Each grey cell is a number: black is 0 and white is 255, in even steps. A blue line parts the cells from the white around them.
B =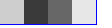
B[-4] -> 206
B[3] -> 231
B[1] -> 58

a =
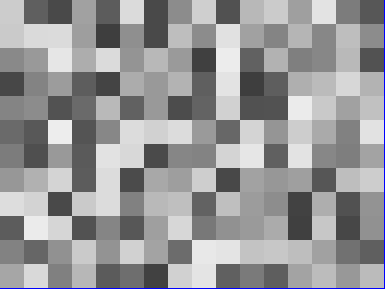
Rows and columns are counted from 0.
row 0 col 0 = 204
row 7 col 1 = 177
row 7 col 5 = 75
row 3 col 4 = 68
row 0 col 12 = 159
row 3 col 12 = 175
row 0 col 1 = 95
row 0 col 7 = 140
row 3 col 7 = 179
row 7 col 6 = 168
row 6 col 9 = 212
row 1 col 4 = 62
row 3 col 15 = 179
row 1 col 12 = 181
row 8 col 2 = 73
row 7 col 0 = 151
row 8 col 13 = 174
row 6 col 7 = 134
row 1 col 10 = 161
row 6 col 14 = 126
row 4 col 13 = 201
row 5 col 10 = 212
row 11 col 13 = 188
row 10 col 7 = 108
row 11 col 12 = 163
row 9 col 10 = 154
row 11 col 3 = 183
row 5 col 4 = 135
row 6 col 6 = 74
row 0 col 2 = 73
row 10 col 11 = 199
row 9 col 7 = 215
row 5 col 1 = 88
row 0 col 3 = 161
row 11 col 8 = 228
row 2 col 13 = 135
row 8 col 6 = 185
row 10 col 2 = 145

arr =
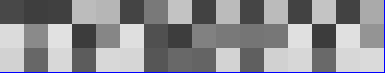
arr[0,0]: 72
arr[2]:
[210, 103, 216, 92, 216, 214, 86, 104, 100, 211, 95, 209, 215, 105, 215, 218]
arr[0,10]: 69
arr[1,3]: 60
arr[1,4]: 134
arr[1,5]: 223
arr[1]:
[219, 138, 225, 60, 134, 223, 80, 61, 129, 121, 117, 119, 224, 60, 224, 148]
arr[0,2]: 64
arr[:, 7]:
[195, 61, 104]

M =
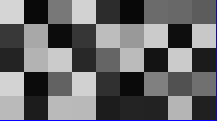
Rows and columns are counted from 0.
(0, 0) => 213
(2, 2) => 203
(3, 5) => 10
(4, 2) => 186
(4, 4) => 28
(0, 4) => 44
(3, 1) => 11
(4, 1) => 28
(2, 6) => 19
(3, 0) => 211
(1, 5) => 153
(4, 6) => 34
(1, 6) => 203

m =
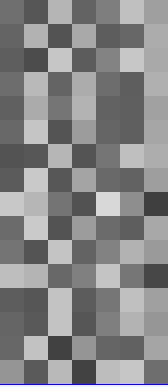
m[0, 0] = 111
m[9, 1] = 202
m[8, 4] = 216
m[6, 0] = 83
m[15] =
[149, 90, 185, 66, 189, 198, 110]
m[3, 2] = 100
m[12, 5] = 192
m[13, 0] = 101
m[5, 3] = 156
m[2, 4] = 131
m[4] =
[96, 171, 117, 179, 98, 95, 161]
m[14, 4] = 101
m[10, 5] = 178
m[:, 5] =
[192, 103, 199, 94, 95, 95, 191, 98, 142, 94, 178, 118, 192, 179, 97, 198]
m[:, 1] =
[86, 178, 76, 185, 171, 197, 87, 201, 182, 202, 84, 180, 86, 89, 194, 90]
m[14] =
[103, 194, 65, 149, 101, 97, 165]
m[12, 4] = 118
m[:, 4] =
[126, 93, 131, 109, 98, 101, 117, 105, 216, 107, 130, 196, 118, 127, 101, 189]
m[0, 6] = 159
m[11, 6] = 71
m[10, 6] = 154
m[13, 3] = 86
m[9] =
[107, 202, 83, 156, 107, 94, 168]
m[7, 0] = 91
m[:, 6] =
[159, 172, 169, 176, 161, 166, 173, 158, 63, 168, 154, 71, 160, 150, 165, 110]
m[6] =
[83, 87, 182, 84, 117, 191, 173]
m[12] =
[93, 86, 195, 92, 118, 192, 160]

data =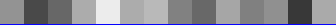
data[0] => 147
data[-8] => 185
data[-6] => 104
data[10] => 128
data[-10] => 236

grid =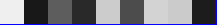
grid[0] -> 239
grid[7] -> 203
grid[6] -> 211

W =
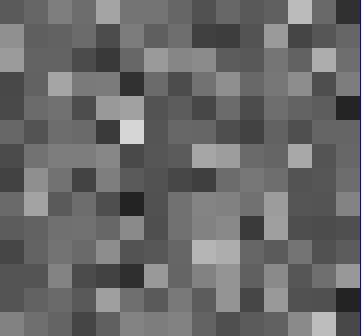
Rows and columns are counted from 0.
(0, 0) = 90
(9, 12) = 78
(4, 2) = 113
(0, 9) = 103
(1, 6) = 95
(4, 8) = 71
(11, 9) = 148
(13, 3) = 69
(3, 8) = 114
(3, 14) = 125
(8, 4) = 78
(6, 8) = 166
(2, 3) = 75
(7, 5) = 90
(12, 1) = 98
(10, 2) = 115
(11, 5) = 47
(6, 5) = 73
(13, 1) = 111
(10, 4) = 141
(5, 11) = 98
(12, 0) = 84
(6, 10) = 106
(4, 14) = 36
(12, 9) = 148
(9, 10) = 58
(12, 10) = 70
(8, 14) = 131
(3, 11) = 119
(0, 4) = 164
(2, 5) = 103
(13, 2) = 100
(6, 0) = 75
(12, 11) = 153
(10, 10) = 102
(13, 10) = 91
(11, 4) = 66
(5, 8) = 102

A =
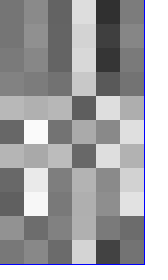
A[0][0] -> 117
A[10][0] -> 120
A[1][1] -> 144
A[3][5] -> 115
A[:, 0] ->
[117, 117, 122, 130, 184, 103, 181, 104, 96, 146, 120]
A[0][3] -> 221
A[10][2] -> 107
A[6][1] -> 169
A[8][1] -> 247
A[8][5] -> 226
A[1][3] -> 211
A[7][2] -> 126
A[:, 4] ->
[48, 63, 53, 89, 222, 137, 222, 138, 142, 122, 66]
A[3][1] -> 124
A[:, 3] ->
[221, 211, 216, 200, 94, 170, 104, 179, 175, 176, 212]
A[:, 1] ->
[138, 144, 135, 124, 176, 250, 169, 234, 247, 109, 136]
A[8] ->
[96, 247, 121, 175, 142, 226]
